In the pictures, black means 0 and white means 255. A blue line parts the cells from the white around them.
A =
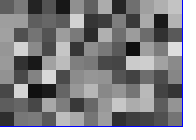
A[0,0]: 94
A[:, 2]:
[35, 94, 116, 138, 24, 131, 16, 71, 123]
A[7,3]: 168
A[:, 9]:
[111, 57, 156, 15, 203, 66, 117, 172, 62]
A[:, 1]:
[122, 157, 80, 211, 50, 73, 212, 102, 119]
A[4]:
[154, 50, 24, 161, 188, 127, 121, 72, 69, 203, 206, 162, 138]
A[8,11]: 80
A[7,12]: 148
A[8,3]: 89
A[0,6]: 96
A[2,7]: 176
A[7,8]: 199
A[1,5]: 210
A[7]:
[93, 102, 71, 168, 125, 56, 104, 152, 199, 172, 182, 93, 148]
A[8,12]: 116
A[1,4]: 91
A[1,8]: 126
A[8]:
[46, 119, 123, 89, 190, 170, 117, 158, 48, 62, 67, 80, 116]
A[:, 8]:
[37, 126, 111, 90, 69, 84, 149, 199, 48]
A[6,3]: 26
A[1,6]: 53
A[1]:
[158, 157, 94, 103, 91, 210, 53, 61, 126, 57, 170, 25, 179]
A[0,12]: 195
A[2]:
[161, 80, 116, 83, 157, 122, 43, 176, 111, 156, 108, 49, 89]
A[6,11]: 67
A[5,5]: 140
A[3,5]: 54

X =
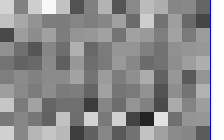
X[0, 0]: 210
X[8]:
[120, 134, 119, 98, 194, 110, 210, 121, 208, 67, 36, 226, 112, 148, 150]
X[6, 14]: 177
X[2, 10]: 154
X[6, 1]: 137
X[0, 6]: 128
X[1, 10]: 205
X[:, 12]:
[134, 158, 162, 144, 142, 151, 142, 171, 112, 139]
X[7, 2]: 162
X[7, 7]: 134
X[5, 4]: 139
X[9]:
[208, 135, 182, 197, 185, 62, 97, 135, 89, 114, 194, 161, 139, 134, 91]
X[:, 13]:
[136, 104, 122, 149, 158, 90, 116, 132, 148, 134]
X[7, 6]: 60
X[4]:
[115, 99, 105, 138, 95, 152, 110, 122, 153, 135, 107, 114, 142, 158, 174]
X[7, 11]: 75
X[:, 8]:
[85, 160, 116, 149, 153, 125, 117, 109, 208, 89]
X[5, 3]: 139
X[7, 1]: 123
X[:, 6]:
[128, 126, 151, 104, 110, 116, 100, 60, 210, 97]
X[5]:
[126, 139, 130, 139, 139, 163, 116, 155, 125, 143, 172, 98, 151, 90, 148]
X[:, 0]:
[210, 192, 73, 144, 115, 126, 158, 198, 120, 208]
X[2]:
[73, 157, 141, 160, 125, 148, 151, 161, 116, 161, 154, 126, 162, 122, 155]
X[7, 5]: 112
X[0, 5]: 82
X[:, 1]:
[129, 167, 157, 111, 99, 139, 137, 123, 134, 135]
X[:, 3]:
[248, 125, 160, 134, 138, 139, 141, 101, 98, 197]
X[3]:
[144, 111, 86, 134, 110, 176, 104, 124, 149, 148, 128, 114, 144, 149, 152]

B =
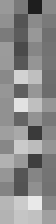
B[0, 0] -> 153
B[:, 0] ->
[153, 145, 123, 155, 154, 137, 150, 145, 145, 159, 135, 178, 150, 131, 182, 179]
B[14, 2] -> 233
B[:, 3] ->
[137, 122, 112, 115, 117, 110, 108, 150, 120, 135, 149, 118, 116, 114, 134, 160]
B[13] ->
[131, 83, 144, 114]
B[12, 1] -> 85
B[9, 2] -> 58
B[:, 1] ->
[121, 84, 92, 74, 87, 210, 95, 226, 100, 169, 202, 153, 85, 83, 203, 197]
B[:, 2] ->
[30, 139, 152, 134, 149, 191, 150, 191, 147, 58, 188, 62, 133, 144, 233, 193]

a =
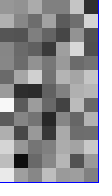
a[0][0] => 151
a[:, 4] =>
[128, 91, 70, 159, 154, 180, 129, 66, 134, 170, 172, 182, 154]
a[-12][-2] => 110
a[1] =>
[176, 135, 109, 162, 91, 110, 212]
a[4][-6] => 108
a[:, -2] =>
[197, 110, 147, 216, 107, 165, 176, 187, 102, 109, 163, 82, 158]
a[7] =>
[248, 91, 156, 104, 66, 187, 103]
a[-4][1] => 72
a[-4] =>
[175, 72, 153, 56, 170, 109, 110]
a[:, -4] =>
[128, 162, 100, 58, 119, 115, 97, 104, 39, 56, 128, 135, 190]
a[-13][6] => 47
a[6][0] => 155
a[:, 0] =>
[151, 176, 85, 134, 135, 106, 155, 248, 91, 175, 213, 189, 234]
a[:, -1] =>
[47, 212, 81, 79, 115, 197, 182, 103, 178, 110, 200, 153, 128]
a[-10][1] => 106
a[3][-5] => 96

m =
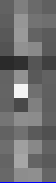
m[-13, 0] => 98
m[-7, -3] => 244
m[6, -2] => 112
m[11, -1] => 90
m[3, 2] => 138
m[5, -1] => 98
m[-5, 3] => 98
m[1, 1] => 150
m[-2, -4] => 100
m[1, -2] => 115
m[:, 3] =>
[96, 111, 91, 90, 64, 98, 96, 95, 98, 80, 99, 90, 101]
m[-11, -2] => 99
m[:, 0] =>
[98, 94, 88, 83, 42, 99, 100, 99, 117, 98, 110, 100, 104]
